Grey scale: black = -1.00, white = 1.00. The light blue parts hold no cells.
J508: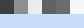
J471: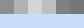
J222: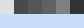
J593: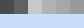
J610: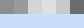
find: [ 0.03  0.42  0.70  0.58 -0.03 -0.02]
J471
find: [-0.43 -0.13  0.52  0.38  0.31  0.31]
J593
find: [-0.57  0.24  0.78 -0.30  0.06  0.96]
J508

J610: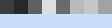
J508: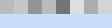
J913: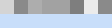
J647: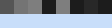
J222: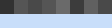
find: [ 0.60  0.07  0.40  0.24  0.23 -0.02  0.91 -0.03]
J913
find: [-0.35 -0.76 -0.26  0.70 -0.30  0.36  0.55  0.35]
J610
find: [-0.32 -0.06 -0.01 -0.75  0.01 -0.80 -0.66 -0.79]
J647
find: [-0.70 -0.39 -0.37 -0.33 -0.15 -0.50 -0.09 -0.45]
J222

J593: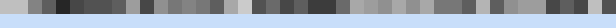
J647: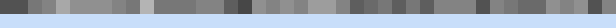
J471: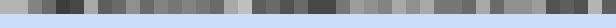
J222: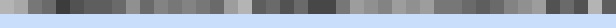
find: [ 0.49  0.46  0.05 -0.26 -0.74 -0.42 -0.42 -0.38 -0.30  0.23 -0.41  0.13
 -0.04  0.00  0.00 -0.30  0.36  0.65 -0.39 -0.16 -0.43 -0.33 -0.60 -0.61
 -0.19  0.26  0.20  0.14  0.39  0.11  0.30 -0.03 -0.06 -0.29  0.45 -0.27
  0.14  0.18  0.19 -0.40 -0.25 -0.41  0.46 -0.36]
J593
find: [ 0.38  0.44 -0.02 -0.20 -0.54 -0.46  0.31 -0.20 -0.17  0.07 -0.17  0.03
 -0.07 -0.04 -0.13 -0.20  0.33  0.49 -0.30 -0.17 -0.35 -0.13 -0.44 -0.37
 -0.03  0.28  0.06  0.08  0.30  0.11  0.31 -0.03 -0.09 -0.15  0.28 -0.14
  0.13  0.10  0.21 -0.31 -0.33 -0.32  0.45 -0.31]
J471

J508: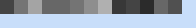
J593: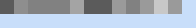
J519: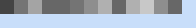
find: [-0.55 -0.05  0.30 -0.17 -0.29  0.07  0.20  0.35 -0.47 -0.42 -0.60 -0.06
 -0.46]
J508
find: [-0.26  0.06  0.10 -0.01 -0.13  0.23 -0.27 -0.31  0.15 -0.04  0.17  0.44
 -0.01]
J593
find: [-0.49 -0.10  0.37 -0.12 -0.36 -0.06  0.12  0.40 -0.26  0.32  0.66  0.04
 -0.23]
J519

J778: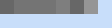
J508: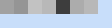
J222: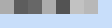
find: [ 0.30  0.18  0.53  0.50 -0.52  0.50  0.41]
J508
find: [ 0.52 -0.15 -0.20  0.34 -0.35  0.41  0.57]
J222
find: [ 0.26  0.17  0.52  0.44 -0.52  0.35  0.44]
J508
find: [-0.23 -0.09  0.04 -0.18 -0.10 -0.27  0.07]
J778

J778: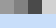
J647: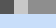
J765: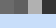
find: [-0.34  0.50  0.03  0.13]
J647
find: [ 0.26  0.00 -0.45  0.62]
J778

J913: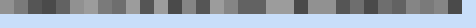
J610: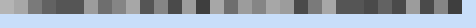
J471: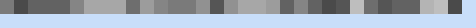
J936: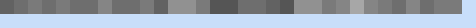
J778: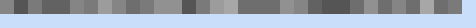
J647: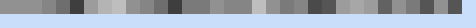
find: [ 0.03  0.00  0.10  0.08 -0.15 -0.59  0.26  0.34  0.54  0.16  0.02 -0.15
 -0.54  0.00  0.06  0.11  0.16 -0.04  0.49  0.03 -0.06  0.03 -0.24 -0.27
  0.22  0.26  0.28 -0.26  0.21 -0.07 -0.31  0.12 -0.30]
J647
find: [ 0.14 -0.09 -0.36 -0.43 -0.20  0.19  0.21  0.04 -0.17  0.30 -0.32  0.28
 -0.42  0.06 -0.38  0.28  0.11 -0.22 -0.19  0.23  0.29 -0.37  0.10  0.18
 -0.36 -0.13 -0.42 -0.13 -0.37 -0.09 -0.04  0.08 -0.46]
J913

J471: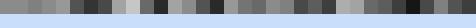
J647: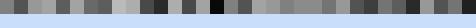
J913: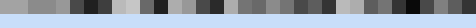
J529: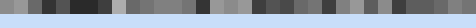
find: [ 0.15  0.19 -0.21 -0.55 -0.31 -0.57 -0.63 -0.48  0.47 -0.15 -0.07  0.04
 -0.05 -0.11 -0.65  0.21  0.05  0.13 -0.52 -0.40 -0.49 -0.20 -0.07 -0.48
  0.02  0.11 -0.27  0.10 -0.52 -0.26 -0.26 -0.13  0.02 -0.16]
J529
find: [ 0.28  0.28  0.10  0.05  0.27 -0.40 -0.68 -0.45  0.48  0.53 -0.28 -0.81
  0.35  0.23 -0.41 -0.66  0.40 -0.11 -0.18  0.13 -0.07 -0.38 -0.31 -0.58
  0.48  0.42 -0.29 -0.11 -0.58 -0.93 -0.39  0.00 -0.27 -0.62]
J913

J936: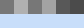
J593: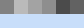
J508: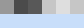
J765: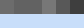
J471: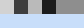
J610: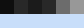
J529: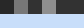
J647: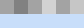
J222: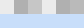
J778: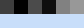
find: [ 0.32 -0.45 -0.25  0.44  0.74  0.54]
J508
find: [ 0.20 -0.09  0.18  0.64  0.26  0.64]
J647
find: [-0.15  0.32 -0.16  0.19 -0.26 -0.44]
J936
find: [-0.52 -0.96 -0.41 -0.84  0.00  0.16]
J778
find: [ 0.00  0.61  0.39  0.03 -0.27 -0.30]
J593

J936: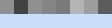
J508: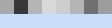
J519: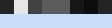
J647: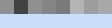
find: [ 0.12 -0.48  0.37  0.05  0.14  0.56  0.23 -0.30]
J936
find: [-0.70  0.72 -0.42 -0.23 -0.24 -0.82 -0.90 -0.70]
J519
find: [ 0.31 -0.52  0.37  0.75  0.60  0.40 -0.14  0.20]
J508

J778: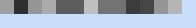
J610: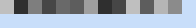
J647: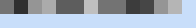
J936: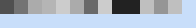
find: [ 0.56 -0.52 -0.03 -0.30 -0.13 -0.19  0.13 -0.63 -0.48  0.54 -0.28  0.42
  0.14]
J610
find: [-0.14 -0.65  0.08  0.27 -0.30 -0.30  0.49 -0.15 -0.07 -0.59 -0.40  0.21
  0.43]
J647
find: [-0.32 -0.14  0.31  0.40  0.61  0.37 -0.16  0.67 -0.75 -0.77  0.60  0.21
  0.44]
J936

